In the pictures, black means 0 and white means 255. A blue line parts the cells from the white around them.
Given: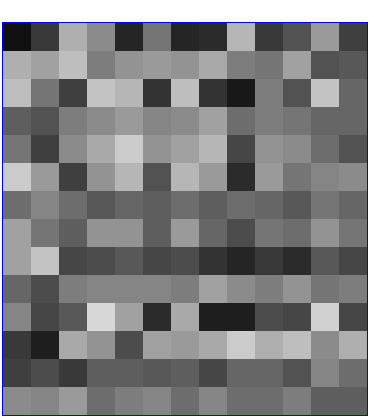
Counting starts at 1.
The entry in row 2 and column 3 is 190
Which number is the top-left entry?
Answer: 16
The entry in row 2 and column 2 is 161
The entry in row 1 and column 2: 57
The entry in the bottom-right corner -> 94
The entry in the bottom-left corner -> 139
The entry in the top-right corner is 63
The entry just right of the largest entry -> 161
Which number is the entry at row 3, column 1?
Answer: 190
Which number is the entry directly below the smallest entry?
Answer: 175
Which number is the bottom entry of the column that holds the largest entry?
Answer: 109
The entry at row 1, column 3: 175
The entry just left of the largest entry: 88
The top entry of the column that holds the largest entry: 139
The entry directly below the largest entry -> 147

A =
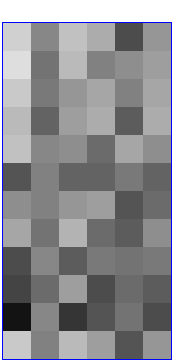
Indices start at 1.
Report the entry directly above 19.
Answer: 68
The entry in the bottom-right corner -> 150
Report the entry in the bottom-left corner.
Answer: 201
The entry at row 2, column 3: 186
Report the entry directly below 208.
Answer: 222
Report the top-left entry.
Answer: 208
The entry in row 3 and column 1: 201
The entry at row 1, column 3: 193
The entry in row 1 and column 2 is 135
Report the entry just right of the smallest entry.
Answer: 135
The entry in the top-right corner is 150
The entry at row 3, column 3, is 150

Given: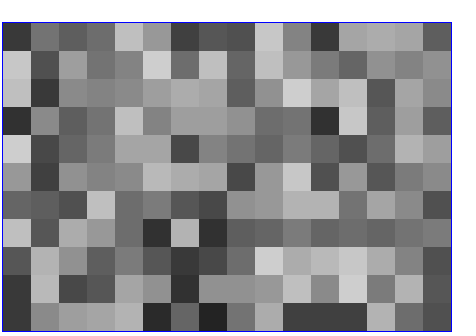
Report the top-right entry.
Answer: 94
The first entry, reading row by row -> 57
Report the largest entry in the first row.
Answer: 199
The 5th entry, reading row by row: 191
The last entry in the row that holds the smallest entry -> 80
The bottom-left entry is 57
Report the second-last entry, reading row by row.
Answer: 109
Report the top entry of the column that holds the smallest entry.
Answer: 86
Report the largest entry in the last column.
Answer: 158
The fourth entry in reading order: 109
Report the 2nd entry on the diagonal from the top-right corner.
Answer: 131
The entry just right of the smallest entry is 115
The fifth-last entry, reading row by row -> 64
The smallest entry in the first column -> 49
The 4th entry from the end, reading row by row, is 64

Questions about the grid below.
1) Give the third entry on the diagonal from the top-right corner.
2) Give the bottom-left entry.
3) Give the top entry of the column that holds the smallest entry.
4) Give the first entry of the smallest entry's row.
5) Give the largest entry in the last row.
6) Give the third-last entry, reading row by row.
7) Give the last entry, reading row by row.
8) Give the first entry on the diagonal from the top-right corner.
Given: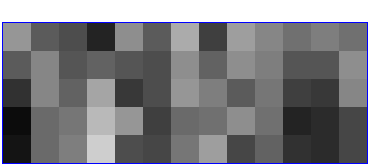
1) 63
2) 20
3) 150
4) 12
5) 206
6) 49
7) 70
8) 112

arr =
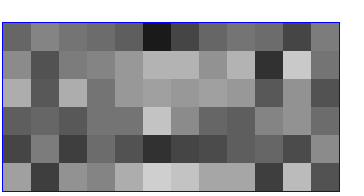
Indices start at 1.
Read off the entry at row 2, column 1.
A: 139
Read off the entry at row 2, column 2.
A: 82
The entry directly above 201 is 69
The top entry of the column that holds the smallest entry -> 26
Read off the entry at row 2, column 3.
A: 124
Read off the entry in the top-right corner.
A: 124
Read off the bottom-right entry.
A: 82
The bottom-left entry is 160
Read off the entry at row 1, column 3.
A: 116
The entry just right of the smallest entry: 69
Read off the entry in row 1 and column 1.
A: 102
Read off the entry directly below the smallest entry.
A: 179
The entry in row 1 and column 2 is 132
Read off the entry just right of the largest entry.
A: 195
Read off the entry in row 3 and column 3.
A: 173
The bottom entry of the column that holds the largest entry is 207
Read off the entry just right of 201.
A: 116
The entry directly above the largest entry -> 49
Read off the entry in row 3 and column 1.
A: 173

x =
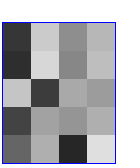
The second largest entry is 215
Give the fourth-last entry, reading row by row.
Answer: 101
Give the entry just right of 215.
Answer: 135
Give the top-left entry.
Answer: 54
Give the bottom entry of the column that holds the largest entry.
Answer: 223
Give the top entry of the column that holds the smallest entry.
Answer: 142
